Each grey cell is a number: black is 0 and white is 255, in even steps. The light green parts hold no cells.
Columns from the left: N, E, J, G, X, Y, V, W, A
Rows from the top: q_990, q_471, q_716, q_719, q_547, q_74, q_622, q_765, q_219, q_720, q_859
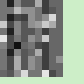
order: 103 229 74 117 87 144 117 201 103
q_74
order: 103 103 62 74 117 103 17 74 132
q_622

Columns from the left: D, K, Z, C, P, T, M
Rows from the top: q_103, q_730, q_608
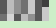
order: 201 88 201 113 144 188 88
q_730
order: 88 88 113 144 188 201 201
q_730
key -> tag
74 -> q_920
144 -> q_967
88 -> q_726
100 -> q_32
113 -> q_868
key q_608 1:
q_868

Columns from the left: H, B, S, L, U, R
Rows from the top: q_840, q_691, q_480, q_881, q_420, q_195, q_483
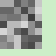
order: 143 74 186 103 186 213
q_420
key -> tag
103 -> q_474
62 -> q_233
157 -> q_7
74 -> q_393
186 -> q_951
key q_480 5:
q_233
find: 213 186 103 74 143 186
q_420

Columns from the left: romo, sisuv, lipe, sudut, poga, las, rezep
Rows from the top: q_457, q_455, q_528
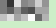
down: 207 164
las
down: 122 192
romo
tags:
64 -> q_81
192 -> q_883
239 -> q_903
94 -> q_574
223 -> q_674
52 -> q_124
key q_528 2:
q_674
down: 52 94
sisuv
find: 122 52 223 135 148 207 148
q_457
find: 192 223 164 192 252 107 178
q_528

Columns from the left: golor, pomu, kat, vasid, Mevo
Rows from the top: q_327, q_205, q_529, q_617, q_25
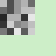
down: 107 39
golor
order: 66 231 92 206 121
q_25
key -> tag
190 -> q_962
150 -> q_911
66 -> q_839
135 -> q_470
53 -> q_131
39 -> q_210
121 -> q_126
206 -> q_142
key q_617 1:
q_131
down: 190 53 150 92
vasid
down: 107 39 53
golor
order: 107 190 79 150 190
q_205
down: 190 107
golor

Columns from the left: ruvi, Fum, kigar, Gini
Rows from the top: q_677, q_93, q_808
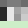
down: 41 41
ruvi
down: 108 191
Gini

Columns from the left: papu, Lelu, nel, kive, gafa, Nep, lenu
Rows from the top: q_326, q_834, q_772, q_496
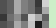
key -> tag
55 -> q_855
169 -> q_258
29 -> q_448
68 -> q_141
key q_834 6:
q_141
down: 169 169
nel
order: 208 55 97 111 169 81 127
q_326

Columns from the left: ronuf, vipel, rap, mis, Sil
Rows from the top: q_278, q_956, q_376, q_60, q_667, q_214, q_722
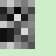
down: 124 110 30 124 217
mis
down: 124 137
Sil
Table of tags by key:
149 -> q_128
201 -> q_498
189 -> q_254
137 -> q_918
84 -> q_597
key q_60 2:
q_128
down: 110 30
mis
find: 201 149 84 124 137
q_60
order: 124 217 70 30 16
q_667
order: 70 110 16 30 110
q_214

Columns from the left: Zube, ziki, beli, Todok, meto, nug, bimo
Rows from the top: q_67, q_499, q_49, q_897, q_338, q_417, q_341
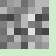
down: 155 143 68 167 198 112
ziki
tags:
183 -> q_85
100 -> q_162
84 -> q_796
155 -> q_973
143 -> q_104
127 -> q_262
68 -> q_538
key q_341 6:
q_104
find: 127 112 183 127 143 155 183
q_417
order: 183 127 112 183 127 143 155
q_417
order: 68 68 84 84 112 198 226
q_338
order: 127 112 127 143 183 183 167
q_499

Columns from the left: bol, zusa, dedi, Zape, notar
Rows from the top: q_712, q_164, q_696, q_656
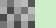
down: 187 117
Zape
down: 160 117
dedi
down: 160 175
bol
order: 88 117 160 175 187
q_712
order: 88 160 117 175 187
q_712
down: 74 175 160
zusa
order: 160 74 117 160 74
q_656

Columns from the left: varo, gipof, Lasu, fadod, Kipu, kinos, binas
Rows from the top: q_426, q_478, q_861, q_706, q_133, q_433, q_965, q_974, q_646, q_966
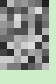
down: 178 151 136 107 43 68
varo
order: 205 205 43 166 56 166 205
q_646
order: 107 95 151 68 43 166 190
q_974
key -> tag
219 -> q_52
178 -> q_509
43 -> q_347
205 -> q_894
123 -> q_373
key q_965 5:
q_52
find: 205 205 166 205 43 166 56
q_646
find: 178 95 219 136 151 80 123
q_861
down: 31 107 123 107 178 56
binas

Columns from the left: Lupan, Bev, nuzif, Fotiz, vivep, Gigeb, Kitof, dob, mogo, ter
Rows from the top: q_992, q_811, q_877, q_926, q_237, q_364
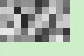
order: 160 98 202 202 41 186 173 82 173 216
q_811
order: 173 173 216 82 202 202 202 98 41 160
q_926
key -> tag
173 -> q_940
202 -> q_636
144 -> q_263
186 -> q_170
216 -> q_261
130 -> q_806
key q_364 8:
q_170
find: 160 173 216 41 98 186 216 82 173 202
q_877
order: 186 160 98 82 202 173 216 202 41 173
q_811

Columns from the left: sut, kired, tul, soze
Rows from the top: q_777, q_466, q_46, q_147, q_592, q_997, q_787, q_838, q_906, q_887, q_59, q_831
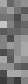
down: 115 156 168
soze
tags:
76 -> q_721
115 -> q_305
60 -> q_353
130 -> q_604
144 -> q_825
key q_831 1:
q_353
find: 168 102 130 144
q_777
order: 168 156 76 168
q_59
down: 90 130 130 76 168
sut
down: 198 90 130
sut
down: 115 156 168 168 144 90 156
soze

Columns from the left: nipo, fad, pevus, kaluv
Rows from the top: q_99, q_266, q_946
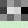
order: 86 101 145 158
q_946
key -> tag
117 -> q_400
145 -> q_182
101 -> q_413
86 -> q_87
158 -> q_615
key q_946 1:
q_182
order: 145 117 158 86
q_99
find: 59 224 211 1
q_266
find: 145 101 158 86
q_946

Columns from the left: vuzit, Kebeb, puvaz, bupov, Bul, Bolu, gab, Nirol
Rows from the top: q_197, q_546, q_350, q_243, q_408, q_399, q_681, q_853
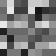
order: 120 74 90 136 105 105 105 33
q_408
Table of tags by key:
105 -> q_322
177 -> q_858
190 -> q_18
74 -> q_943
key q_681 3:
q_858
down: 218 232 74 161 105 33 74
Kebeb
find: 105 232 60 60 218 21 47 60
q_546
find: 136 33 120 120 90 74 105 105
q_399
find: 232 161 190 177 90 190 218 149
q_243
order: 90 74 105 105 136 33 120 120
q_399

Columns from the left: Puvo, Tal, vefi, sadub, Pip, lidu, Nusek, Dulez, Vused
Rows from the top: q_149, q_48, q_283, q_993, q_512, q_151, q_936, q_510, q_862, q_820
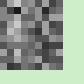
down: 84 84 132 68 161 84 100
Vused
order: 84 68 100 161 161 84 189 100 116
q_510
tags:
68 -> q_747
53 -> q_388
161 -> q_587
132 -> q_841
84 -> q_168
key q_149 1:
q_168
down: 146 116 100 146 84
Pip
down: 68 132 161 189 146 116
Tal
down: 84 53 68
Nusek
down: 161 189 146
Tal

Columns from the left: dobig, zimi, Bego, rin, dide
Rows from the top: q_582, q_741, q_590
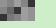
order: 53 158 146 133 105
q_741
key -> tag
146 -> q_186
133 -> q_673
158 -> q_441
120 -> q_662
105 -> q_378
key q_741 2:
q_378
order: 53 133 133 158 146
q_582
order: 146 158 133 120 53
q_590
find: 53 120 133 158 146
q_590
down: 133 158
rin
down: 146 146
dide

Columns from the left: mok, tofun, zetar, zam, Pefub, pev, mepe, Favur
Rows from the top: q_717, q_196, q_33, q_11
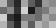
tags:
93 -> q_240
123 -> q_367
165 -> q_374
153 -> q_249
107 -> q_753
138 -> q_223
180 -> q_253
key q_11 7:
q_249
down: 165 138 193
Favur
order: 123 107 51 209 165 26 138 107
q_196
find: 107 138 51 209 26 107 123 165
q_196
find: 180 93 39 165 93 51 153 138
q_717

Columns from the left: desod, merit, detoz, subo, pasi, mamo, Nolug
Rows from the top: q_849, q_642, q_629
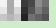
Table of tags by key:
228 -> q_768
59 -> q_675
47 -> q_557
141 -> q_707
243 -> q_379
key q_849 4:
q_675
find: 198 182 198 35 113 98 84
q_629
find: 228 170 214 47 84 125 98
q_642

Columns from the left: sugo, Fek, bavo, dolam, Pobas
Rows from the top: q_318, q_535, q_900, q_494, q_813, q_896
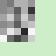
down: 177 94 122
bavo
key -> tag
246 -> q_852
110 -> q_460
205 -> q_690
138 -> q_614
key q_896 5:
q_690

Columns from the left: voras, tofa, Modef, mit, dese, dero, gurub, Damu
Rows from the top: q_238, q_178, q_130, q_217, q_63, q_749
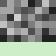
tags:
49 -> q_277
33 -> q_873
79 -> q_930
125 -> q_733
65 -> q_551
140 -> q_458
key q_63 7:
q_277
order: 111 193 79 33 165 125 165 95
q_238
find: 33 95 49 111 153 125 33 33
q_749
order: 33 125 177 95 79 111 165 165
q_178
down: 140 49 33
gurub
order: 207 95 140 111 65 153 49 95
q_130
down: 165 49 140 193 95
tofa

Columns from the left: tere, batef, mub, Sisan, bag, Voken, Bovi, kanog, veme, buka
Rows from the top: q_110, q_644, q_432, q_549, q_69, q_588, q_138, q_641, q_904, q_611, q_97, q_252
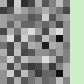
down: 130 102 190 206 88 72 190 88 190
Sisan
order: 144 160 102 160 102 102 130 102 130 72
q_549
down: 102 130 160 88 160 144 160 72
Voken
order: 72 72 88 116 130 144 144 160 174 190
q_641
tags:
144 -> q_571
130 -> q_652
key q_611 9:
q_652
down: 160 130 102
Sisan
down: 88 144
batef

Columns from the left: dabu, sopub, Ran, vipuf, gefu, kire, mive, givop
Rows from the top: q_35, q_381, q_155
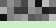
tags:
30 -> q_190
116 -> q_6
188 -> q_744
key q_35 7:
q_744
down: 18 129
kire
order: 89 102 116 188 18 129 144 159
q_155
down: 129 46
givop
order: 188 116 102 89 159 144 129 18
q_155
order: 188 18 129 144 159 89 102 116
q_155

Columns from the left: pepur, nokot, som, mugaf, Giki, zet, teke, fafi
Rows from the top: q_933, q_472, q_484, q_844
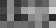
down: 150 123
teke
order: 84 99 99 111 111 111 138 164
q_844
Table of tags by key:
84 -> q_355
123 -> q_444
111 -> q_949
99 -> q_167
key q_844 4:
q_949
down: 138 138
nokot
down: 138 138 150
nokot
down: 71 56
pepur

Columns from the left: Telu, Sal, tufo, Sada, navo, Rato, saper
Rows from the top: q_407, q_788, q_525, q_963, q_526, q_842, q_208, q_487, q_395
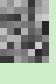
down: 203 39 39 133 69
saper
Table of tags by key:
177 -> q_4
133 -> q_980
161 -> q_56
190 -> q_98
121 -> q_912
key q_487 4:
q_912
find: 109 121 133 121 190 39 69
q_487
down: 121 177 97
Sada
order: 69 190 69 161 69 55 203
q_208

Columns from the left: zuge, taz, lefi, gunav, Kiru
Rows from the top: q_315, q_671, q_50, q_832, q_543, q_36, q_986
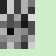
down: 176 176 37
gunav
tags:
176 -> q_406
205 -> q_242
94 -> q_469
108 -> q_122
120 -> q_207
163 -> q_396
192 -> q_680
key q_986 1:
q_122
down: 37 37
zuge
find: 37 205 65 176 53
q_671

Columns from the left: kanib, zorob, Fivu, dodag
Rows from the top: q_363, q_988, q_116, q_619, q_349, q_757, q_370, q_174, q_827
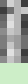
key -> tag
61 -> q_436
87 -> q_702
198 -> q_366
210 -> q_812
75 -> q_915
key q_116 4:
q_915
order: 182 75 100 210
q_116
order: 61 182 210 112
q_363
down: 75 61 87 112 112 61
dodag
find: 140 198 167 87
q_827
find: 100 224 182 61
q_174

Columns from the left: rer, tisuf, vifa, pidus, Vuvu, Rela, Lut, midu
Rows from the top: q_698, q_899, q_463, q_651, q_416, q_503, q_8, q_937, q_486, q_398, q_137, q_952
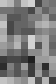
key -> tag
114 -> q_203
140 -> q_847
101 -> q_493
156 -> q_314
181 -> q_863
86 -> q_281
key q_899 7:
q_493
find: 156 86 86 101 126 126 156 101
q_463

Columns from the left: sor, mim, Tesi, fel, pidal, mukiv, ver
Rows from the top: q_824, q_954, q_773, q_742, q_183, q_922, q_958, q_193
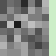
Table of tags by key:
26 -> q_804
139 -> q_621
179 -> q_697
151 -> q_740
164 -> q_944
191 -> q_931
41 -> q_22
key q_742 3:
q_804
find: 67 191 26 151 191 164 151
q_742
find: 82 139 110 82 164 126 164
q_954
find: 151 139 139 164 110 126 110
q_193
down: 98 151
ver

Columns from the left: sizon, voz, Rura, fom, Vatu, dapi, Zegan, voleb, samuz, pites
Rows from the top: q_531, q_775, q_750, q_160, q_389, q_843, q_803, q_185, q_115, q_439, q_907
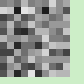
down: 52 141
Rura
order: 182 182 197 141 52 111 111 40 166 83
q_803
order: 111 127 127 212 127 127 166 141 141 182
q_843
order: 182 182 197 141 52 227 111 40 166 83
q_907
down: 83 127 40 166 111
fom
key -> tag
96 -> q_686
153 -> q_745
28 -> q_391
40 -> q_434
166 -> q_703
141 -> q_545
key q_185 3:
q_703
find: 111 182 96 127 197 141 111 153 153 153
q_160

